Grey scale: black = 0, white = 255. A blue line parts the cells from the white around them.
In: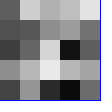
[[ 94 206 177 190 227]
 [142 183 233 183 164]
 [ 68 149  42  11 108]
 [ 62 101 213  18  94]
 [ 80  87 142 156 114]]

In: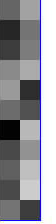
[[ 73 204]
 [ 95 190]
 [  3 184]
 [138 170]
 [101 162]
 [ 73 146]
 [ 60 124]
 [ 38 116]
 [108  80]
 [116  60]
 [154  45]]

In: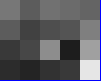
[[119  92 113 107 100]
 [ 57  71 141  29 160]
 [ 92  65  78  84 127]
 [ 44  36  50  57 230]]

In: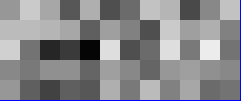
[[151 202 167  87 175  79 107 194 181  73 136 194]
 [187 187 181 167  95 159 129  79 202 159 175 129]
 [136 121 144 144 101 159 136 101 151 159 144 136]
 [208 115  38  58   5 222  79 107 222 121 236 115]
 [151  95  66  95  87 175 121 187 129 167 107 115]]

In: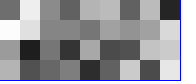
[[110 238 139  97 180 187  97 187  37]
 [252 224 133 133 118 161 147 161 217]
 [180  81 103 126  45  97 203  75 231]
 [155  30 118  52 168  75  81 195 203]]

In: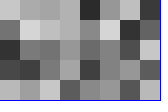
[[115 213 191 178 137 213  51  99]
 [199 171 165 178  43 151 191  58]
 [185 159 199  92 137 151  86 185]
 [ 51 122 115 151 107 130  78 199]
 [ 72  64 122 165  64 130 151  92]]
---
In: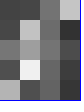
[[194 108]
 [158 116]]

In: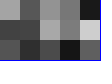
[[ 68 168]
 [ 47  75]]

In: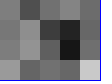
[[142  61]
 [147  95]]

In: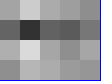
[[ 50  98]
 [218 166]]

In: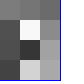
[[248 139]
 [ 54 162]]

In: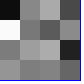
[[120  91]
 [158 172]]

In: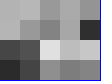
[[153 131]
 [ 81 224]]
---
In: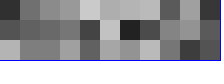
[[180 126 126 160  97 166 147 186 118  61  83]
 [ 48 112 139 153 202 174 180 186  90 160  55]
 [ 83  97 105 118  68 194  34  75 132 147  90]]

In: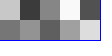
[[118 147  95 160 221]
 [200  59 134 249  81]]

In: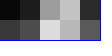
[[ 56  76 220 184  89]
 [  8  28 157 196  42]]

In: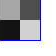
[[ 19 209]
 [166  78]]

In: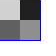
[[ 97 143]
 [209  31]]

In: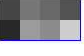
[[ 40 155 139 205]
 [ 69 119 104  82]]

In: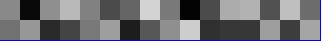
[[114 151  42  68 121 158  29  87 143 205  48  55  55 158  61 165]
 [137   9 143 185 129  75 101 211 121   3  75 172 178  81 191 108]]

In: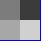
[[167 208]
 [124  59]]
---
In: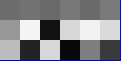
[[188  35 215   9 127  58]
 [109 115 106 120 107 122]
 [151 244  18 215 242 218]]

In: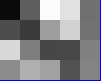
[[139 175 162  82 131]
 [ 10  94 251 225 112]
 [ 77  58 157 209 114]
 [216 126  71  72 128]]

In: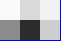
[[139  44 206]
 [249 217 242]]

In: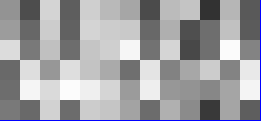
[[121 105 210 108 204 197 163 108 176 139  57 165  94]
 [147  77 212  94 207 185 166  75 187 196  50 182  89]
 [156 103 204  97 212 204 201 104 175  79 110 193  91]
 [220 121 192 109 197 207 246 114 213  72 111 251 131]
 [105 222 151 222 195 170 111 228 130 167 204 131 233]
 [109 245 218 252 239 213 155 238 151 147 135 165 244]]

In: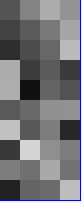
[[ 34 100 107 189]
 [ 85 131 172 147]
 [ 66  91 121 165]
 [ 46  76 103 186]
 [172  60  91  58]
 [173  17 100  82]
 [ 89 105 144 145]
 [193  88 125  39]
 [ 57 212 143 125]
 [125 113 169 114]]

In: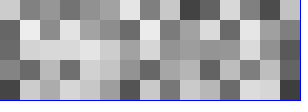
[[ 69 204 172 214 199 158  84 201 119 202 183 107 220 214  62]
 [204 129 150 115 145 162 229 127 200  67  98 216 128  76 194]
 [102 237 140 227 163 141 108 235 123 162 218 106 230 160 127]
 [106 211 216 217 228 205 162 214 147 157 148 150 218 145  89]
 [132 106 186 111 209 196 147 103 166 181  99 189 126 190 100]]
